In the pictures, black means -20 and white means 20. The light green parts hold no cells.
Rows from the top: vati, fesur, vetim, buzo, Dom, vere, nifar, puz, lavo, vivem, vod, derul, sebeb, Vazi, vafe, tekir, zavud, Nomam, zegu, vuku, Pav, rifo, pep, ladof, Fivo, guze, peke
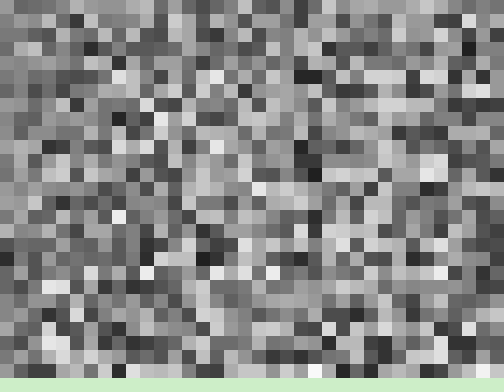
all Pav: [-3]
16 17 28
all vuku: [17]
11 20 32
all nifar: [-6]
14 27
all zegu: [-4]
5 7 25
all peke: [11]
13 18 19 36

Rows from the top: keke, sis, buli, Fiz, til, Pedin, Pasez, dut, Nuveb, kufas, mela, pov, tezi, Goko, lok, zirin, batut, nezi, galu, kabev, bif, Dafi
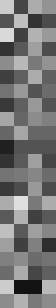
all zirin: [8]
2
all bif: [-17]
2 3
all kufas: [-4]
1 3 4
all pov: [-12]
1
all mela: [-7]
2 3 4

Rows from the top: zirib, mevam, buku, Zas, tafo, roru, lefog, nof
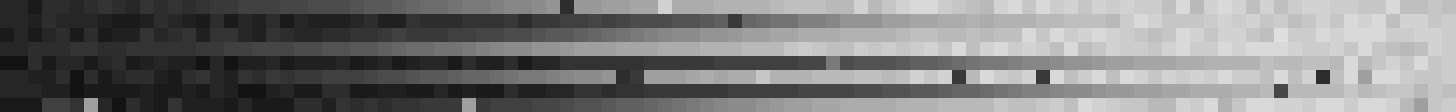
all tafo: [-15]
11 13 14 18 19 22 23 24 27 30 35 36
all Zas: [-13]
3 4 5 8 9
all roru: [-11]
20 22 23 46 69 75
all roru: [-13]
5 7 10 11 14 19 45 95
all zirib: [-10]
18 19 20
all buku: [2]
49 50
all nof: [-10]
4 5 36 37 38

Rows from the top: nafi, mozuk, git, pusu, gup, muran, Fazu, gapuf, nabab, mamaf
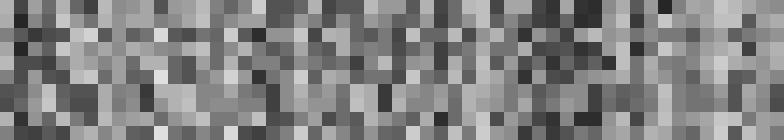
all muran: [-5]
10 23 26 32 34 50 54
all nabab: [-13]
32 42 43
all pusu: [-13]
46

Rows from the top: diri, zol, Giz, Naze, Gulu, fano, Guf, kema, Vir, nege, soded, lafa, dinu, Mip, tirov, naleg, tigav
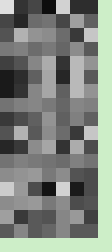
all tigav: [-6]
1 3 6 7
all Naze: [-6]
7

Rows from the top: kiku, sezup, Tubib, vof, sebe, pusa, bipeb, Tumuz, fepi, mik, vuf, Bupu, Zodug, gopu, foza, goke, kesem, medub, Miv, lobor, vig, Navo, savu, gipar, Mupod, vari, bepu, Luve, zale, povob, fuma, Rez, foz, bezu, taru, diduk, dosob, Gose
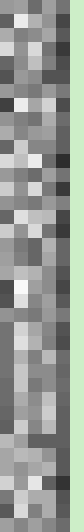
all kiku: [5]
2 4
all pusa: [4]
2
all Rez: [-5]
3 4 5
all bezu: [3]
2
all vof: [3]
2

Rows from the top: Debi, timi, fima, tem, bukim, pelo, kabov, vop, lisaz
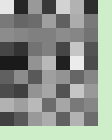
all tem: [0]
4
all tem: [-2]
3

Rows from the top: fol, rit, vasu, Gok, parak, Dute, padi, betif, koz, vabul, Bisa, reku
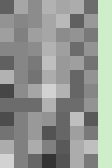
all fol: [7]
6
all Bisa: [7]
1 3 6
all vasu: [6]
4
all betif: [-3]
1 2 3 5 6
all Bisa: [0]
2 4

